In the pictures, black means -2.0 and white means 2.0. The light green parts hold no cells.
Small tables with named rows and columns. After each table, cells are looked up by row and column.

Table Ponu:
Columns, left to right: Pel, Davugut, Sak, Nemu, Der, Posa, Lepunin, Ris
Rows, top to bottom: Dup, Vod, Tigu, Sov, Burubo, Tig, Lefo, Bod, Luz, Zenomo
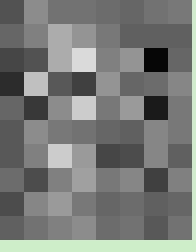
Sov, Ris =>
0.1
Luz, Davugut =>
0.1
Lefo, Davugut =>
0.0
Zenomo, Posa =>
-0.2
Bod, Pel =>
-0.3
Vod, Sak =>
0.7
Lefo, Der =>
-0.9
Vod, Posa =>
-0.5
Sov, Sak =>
-0.6
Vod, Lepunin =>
-0.5
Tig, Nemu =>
-0.2
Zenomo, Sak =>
0.0
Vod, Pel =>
-0.4
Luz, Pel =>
-0.8
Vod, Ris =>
-0.5
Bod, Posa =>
0.1
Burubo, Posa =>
0.4
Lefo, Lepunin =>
0.1
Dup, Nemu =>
-0.2
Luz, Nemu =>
-0.1
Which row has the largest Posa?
Burubo

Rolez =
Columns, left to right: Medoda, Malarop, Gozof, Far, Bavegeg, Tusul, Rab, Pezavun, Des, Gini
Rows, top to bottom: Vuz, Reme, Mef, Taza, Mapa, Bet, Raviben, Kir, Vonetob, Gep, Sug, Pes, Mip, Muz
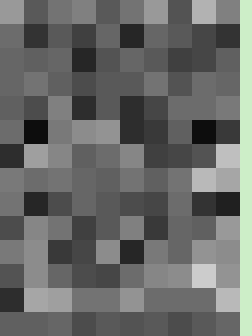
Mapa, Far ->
-1.3
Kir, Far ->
-0.4
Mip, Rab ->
-0.3
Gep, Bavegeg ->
-0.6
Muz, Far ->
-0.8
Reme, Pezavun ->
-0.6
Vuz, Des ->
0.8
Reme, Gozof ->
-0.6
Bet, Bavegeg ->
0.3
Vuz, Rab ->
0.4
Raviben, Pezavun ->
-0.9
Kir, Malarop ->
-0.3

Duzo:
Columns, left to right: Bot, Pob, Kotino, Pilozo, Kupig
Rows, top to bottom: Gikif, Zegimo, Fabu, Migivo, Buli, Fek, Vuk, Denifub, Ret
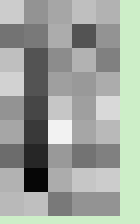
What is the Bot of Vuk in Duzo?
-0.3
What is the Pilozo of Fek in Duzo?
0.6
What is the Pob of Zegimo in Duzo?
-0.1
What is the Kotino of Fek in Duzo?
1.8
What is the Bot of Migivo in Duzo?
1.3
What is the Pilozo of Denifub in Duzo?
1.1
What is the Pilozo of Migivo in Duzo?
0.4
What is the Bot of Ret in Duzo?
0.9
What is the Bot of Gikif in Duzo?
1.2
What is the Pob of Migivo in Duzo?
-0.7
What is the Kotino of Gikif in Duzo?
0.6
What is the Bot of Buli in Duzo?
0.3
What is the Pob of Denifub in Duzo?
-1.9
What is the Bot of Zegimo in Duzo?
-0.2
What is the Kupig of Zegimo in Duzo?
0.3
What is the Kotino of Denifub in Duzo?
0.7
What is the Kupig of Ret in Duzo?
0.3
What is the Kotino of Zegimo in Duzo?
0.7
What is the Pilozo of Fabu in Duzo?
0.8
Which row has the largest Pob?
Ret

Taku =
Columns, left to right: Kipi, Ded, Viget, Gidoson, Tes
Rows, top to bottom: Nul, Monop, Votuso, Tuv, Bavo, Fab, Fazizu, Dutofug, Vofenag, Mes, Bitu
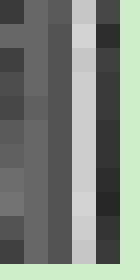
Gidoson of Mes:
1.2
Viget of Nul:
-0.6
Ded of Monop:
-0.4
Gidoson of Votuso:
1.1
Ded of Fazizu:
-0.4
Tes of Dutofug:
-1.3
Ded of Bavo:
-0.5
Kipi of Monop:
-0.4
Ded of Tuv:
-0.4
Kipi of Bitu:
-1.0
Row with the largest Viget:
Nul

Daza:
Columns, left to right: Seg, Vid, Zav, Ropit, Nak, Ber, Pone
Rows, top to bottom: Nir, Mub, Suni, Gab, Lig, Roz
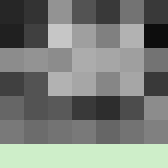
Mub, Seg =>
-1.5
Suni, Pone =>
-0.2
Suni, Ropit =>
0.7
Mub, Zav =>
1.1
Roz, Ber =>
-0.2
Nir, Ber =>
-0.2
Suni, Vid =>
0.3
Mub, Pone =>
-1.8
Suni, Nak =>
0.6
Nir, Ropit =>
-0.7
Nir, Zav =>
0.3
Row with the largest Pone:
Lig

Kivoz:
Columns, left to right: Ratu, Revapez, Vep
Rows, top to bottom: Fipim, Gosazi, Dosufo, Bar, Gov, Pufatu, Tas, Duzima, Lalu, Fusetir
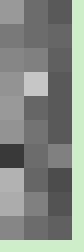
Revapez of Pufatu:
-0.2
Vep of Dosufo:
-0.5
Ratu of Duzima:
0.8
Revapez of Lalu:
0.0
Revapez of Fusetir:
-0.3
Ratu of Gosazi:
-0.1
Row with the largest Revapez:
Bar

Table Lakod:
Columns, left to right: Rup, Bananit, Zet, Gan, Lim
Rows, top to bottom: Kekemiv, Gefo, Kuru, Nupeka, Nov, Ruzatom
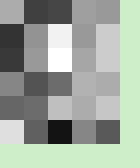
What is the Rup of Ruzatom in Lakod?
1.5
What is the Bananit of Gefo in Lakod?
0.3
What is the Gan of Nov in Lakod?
0.7
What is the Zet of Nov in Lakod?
1.0
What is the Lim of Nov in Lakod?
1.1
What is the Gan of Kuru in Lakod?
0.6
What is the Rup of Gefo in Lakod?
-1.2
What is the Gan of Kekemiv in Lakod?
0.5
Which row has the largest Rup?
Ruzatom

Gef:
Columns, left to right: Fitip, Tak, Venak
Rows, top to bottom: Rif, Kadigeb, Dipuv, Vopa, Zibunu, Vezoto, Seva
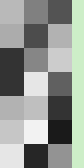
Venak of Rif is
-0.7
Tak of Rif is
0.0
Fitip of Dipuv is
-1.2
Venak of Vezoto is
-1.6
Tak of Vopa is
1.6
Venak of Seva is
0.3
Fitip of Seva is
1.6
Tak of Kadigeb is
-0.8
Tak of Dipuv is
0.1

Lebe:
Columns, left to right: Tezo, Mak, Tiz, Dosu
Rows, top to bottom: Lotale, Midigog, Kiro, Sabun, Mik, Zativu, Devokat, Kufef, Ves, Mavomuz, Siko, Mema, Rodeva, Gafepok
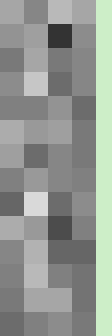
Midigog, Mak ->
0.5
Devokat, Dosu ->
-0.1
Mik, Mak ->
0.0
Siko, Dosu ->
-0.4
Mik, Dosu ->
-0.3
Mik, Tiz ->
0.3
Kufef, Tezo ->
0.0
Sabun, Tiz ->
-0.3
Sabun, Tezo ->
0.2
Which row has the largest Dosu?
Lotale

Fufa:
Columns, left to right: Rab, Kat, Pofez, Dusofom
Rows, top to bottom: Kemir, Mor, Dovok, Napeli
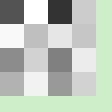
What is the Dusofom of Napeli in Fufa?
1.3
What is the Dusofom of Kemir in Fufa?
1.2
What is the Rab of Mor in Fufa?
1.9
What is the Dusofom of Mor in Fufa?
1.1
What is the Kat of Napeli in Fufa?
1.8
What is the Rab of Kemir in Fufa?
-0.7
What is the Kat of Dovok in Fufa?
1.3
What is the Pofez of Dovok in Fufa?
0.0
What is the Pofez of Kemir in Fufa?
-1.2
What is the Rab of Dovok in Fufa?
0.2
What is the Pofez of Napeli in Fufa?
0.4

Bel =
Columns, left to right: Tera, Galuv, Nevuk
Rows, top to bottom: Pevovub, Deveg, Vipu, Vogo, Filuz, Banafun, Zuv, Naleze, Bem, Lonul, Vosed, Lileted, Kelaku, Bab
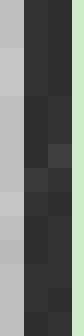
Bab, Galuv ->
-1.3
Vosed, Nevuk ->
-1.2
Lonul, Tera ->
1.0
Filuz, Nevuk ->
-1.2
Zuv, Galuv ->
-1.3
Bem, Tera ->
1.1
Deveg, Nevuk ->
-1.3
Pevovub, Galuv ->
-1.2
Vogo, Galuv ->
-1.2
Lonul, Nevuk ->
-1.2
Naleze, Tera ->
1.0
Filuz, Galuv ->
-1.3
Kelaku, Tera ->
1.0
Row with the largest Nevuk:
Zuv

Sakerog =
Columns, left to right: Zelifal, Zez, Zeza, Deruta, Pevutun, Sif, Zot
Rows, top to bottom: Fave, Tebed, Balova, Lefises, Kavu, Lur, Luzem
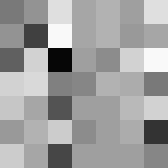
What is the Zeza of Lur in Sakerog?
1.2
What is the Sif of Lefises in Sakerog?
0.7
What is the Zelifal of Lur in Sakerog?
0.4
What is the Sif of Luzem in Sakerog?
0.5
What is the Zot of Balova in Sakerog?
1.9
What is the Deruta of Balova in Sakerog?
0.5
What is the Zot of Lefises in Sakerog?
-0.1
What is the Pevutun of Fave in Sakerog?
0.8
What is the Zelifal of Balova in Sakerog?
-0.5
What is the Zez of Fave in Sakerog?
0.3
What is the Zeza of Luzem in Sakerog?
-0.9
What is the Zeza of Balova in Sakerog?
-1.9
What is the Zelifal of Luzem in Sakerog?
1.2
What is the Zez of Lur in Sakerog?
0.8
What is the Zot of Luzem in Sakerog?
0.1
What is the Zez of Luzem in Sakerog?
0.6
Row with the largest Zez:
Lefises

